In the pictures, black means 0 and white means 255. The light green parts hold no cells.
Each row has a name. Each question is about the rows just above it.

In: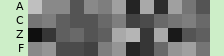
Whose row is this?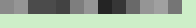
F
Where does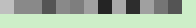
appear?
A
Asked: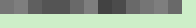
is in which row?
C

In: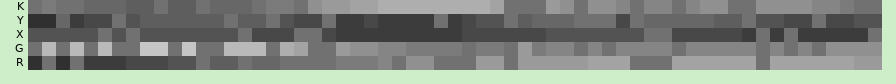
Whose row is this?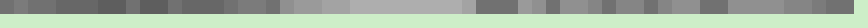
K
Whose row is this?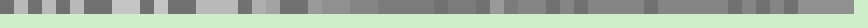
G
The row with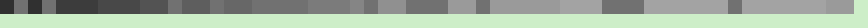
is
R

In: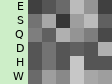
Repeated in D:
85
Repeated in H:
85
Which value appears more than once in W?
158
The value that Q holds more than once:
126
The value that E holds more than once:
64
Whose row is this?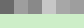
W

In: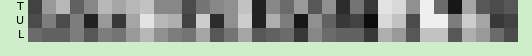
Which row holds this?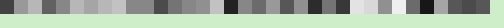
T
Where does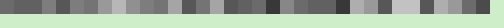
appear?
L

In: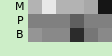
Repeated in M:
179
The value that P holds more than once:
128
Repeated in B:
137
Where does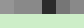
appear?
B

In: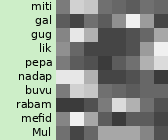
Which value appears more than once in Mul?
167
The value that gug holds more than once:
69
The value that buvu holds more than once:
103
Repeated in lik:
69

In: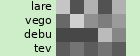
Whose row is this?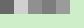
vego
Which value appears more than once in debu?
71
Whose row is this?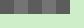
tev

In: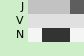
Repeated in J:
194
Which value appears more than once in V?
224
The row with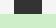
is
N
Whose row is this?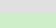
V

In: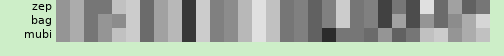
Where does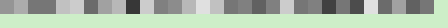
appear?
zep

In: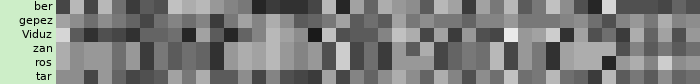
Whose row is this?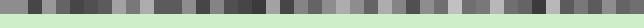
tar
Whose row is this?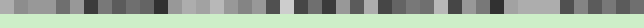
zan
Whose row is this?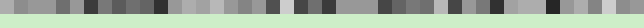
ros
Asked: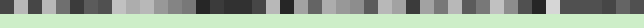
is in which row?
ber

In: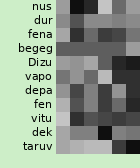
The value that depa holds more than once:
147
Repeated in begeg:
94
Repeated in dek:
128
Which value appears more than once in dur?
138
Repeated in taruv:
186

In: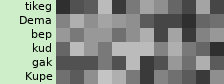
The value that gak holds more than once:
81
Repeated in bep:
152
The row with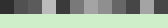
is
tikeg

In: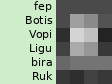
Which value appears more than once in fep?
74
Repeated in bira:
116
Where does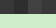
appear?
Ruk
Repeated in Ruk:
56
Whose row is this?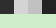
Vopi

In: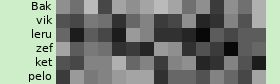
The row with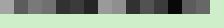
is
zef
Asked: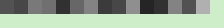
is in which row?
vik
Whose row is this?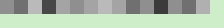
Bak
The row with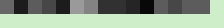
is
leru

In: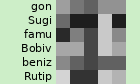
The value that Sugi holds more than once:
30
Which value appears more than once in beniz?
97
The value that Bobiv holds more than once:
167
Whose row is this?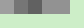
gon
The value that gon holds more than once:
146
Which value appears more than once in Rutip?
51
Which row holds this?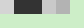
Rutip

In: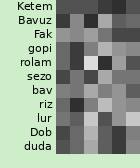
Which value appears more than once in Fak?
71
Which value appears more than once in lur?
199
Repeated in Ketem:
82

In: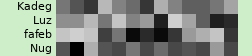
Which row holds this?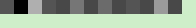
Nug
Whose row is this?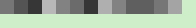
Kadeg

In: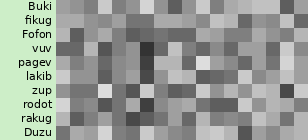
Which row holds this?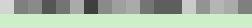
rodot
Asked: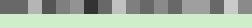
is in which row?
vuv
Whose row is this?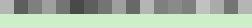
rakug
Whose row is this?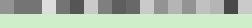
zup

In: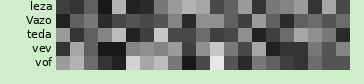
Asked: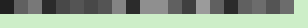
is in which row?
Vazo

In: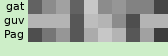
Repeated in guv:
180
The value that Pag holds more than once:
87
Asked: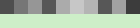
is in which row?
Pag
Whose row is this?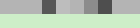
guv

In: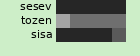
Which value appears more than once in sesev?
38
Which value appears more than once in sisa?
38
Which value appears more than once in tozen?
111
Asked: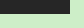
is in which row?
sesev
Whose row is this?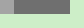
tozen
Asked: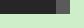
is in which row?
sisa

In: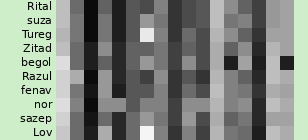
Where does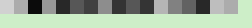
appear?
Razul
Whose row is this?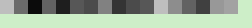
Rital
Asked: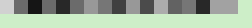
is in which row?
sazep
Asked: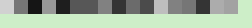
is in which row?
fenav
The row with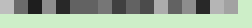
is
Zitad

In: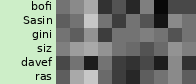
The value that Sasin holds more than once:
115
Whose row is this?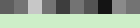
Sasin
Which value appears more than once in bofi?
72
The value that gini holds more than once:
115
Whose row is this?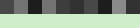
davef

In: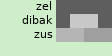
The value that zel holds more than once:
94
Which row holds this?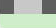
dibak
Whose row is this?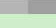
zus
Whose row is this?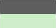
zel

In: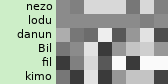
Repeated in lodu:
139
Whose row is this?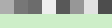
danun
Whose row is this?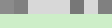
nezo
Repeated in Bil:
151
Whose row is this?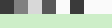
fil

